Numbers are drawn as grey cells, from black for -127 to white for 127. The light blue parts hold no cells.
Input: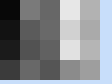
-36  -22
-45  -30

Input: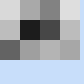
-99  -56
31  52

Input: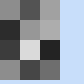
23  45
90  -92

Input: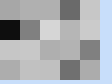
0  86
72  47

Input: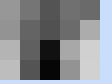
-27  -46
-31  -110

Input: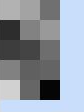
2  25
-59  -17

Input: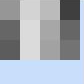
91  39
91  34
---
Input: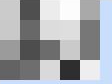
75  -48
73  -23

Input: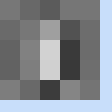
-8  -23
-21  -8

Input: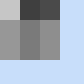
70  -64
23  -5

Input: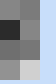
6  -4
-84  6

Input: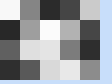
120  5
-87  30

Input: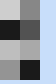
78  7
-101  -45

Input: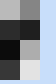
58  5
-83  -96

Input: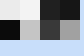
107  115
-116  69
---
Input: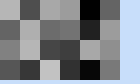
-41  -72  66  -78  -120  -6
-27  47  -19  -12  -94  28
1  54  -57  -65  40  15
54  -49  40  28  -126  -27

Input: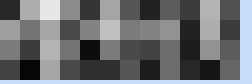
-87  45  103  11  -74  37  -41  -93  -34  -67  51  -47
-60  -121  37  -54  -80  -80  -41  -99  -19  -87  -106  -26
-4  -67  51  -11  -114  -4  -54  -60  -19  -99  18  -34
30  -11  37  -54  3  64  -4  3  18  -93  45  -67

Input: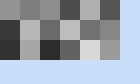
-77  39  -83  -29  88  27
-69  54  -21  61  -14  6
20  -1  14  -50  47  -42

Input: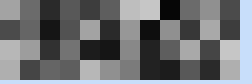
-52  -26  -106  -45  35  -85  23  -113  16  -72  41  -66
35  -20  -85  -39  -66  -33  62  70  -121  -20  16  -52
47  -58  -26  -33  55  16  -4  -93  -99  -39  -85  47
55  29  -78  -12  -99  -106  8  -93  -33  41  -58  70

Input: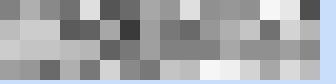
1  47  9  -14  95  -42  -21  39  23  95  16  23  16  118  103  -48
31  23  -21  47  -7  83  9  -7  68  60  118  111  83  39  89  60
60  76  76  -36  -29  39  -69  31  -7  -21  23  47  68  -14  83  54
76  68  68  60  54  -29  -7  31  1  1  1  39  16  16  31  9

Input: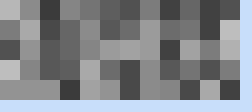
-46  19  -39  -25  5  27  34  27  -62  34  -3  49
-3  41  -54  -25  11  -39  -19  27  -19  -11  -62  62
19  19  19  -68  34  19  -54  11  5  -54  41  -62
55  11  -68  5  -11  -33  -46  -3  -62  -25  -62  -46
62  5  -39  -33  41  -19  -54  11  -39  -11  -46  -3

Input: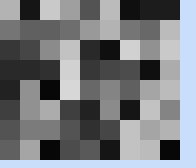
-93  17  -120  87  -23  4  -31  37  59
-86  -86  -79  81  -72  -57  -51  -112  44
-72  -57  11  66  -86  -112  81  17  73
-64  17  44  -64  -93  11  -106  66  4
-44  -4  -4  -44  -79  -57  66  37  51
-31  37  -120  -51  -38  -106  66  59  -120
-10  -31  -31  -17  25  51  -10  -23  59
51  -106  73  31  -44  59  -112  -99  -99

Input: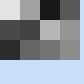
-83  -25  -11  12
-54  -61  54  20
99  33  -103  -39

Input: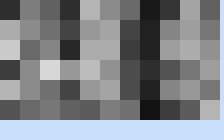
-81  -2  -30  -81  52  11  -22  -102  -74  36  -30
-66  11  87  24  60  17  -51  -81  -44  -8  30
-44  -22  -8  -30  -36  -2  -15  -109  -66  -36  52
44  11  -15  -59  24  36  -59  -94  5  30  -8
52  11  -15  -59  24  36  -51  -94  5  24  -8
74  -22  5  -87  44  44  -66  -94  30  44  17
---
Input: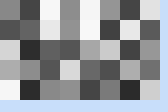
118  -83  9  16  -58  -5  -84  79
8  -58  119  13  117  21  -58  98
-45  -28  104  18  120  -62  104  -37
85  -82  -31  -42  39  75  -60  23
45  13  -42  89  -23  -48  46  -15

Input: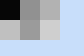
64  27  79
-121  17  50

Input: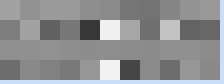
-18  9  1  -6  23  114  -57  10  -18  22  9
34  18  26  26  14  10  -10  -12  6  19  25
-1  33  -30  -7  -71  112  38  -16  66  -27  -24
15  16  17  14  13  14  12  11  16  15  12

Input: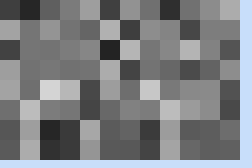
-37  44  -78  -69  21  -38  -39  -59  36  -24  -33  -31
-64  -89  -32  -4  30  -63  18  -15  -80  -14  12  44
35  -10  20  -12  -26  49  -65  13  4  -56  -2  -2
-61  -10  -12  -3  6  -92  53  -9  7  52  2  -43
30  -13  -8  -14  -12  44  -59  -12  -24  -52  -28  13
35  -16  84  55  -55  29  -17  71  -6  9  10  -45
-16  60  -3  -9  -58  -23  1  -3  60  27  12  -54
-41  30  -89  -69  39  -36  -28  -68  28  -37  -34  -18

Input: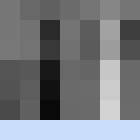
-53  -30  -118  -22  -21  83  -20
-8  -23  -30  -19  -10  6  -10
-8  -13  -85  -11  -35  34  -65
-7  -12  -71  -14  -36  28  -48
-42  -39  -103  -23  -26  70  -22
-44  -34  -110  -21  -20  75  -21

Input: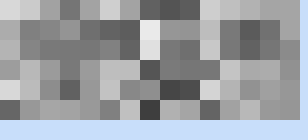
-25  24  38  35  25  0  64  -65  49  37  -27  34  56  25  22
88  75  34  -10  35  79  35  -30  -43  -35  78  63  50  37  37
44  0  6  20  -16  -28  -34  106  22  20  61  -6  -36  -14  36
52  5  -6  -7  -8  1  -28  96  -7  -16  72  -7  -29  -9  11
29  56  27  -6  27  62  61  -42  -5  -9  -8  68  42  44  17
88  59  13  -30  24  66  8  15  -57  -50  84  52  18  32  23

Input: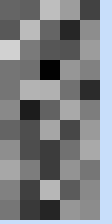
-9  -70  -90  22  12
-26  -31  62  29  -61
-39  59  -26  -89  13
81  -5  -41  -44  28
-10  -15  -125  22  1
-10  51  49  -14  -84
9  -99  -29  41  -2
-27  -49  38  -56  26
14  -50  -67  -14  41
39  -2  -67  19  -9
1  -63  55  -36  9
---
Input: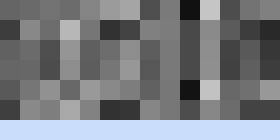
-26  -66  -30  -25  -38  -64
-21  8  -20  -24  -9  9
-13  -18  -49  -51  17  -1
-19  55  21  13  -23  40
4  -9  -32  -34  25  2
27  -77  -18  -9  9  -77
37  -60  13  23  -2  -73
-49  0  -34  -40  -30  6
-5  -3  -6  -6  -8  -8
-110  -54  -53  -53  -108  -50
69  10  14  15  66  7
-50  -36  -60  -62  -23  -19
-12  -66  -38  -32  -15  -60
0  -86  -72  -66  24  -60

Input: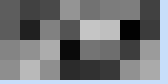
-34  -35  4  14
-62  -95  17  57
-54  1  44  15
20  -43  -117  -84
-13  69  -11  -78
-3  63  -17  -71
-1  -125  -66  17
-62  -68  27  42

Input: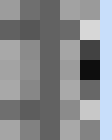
28  -30  40  35  40  -16  37
-16  -40  11  14  7  -34  1
-29  -29  -29  -29  -29  -29  -29
34  -21  37  28  41  11  40
26  87  -61  -113  -24  72  3

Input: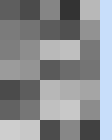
-33  -4  -1  27  -52  -29  78
-52  -12  13  20  -34  -9  72
5  -35  57  -37  55  64  -51
-76  -47  63  -19  46  72  7
56  18  -7  -11  37  12  -62

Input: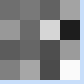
-16  24  -35  0
-6  -21  -25  38
-29  86  -49  -52
35  -98  27  122

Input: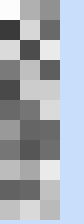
124  -69  90  -5  -54  -22  25  -9  60  -29  65
48  87  -51  63  76  -10  -26  -41  40  -24  89
17  -22  106  -33  77  90  -22  -17  106  65  58
